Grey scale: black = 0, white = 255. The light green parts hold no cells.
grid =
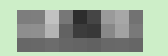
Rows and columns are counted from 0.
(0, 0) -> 125
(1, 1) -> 143
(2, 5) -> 97
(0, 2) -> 193
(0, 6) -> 154
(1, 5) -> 56
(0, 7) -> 167

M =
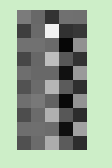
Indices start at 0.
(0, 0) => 123
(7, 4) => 44
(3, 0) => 71
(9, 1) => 107
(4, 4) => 154
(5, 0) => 82
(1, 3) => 49
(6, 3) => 8
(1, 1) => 106
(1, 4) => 55
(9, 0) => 80
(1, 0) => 62
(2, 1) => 113
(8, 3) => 15
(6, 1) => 120
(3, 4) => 50

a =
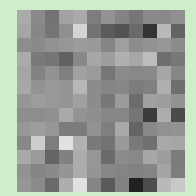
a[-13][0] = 170
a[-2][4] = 172
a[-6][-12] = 142
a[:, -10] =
[115, 117, 146, 117, 146, 153, 152, 144, 150, 125, 100, 138, 106]
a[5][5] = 140
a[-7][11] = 146
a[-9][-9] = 127
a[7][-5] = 134
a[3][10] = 110
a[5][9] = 128
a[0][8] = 118
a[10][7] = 140
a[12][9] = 76
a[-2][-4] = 129
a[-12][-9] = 143
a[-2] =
[146, 133, 138, 149, 172, 149, 135, 132, 129, 133, 164, 125]
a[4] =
[165, 131, 146, 127, 161, 155, 118, 139, 136, 138, 166, 135]
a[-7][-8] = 160
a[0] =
[170, 138, 115, 161, 169, 125, 147, 131, 118, 137, 136, 143]
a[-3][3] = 129
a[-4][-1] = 166
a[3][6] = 158
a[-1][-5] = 131
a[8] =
[151, 158, 150, 124, 124, 146, 127, 169, 100, 137, 145, 147]
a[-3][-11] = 154
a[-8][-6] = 133
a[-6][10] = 173
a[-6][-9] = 169
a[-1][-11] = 139
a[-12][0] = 165
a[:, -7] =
[125, 115, 153, 167, 155, 140, 140, 142, 146, 122, 150, 149, 132]
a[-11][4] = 156
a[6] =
[150, 157, 152, 149, 160, 140, 120, 155, 108, 160, 157, 146]
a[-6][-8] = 147
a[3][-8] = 136

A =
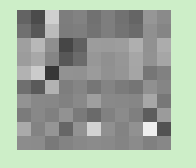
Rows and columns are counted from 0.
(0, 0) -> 99
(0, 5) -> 113
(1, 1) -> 87
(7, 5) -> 106
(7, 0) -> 123
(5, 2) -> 178
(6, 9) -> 167
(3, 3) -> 87
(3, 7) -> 150
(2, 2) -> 143
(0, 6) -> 126
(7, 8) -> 127
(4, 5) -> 155
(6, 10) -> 119
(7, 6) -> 129
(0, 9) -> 150
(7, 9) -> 93
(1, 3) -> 124
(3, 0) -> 156
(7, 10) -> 155
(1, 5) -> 115
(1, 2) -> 187
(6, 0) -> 147
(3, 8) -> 166
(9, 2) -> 121
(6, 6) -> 137
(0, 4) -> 130
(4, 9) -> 118
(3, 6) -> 144
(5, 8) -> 117
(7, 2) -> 128
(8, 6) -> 144

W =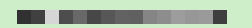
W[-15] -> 49
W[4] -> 104
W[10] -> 141
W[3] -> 77

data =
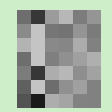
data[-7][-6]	110
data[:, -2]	[124, 148, 172, 160, 142, 160, 130]
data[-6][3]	115
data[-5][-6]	179
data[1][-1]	123
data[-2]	[96, 196, 109, 144, 160, 129]
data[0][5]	149
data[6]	[83, 27, 173, 164, 130, 129]
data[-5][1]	196
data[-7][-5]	55
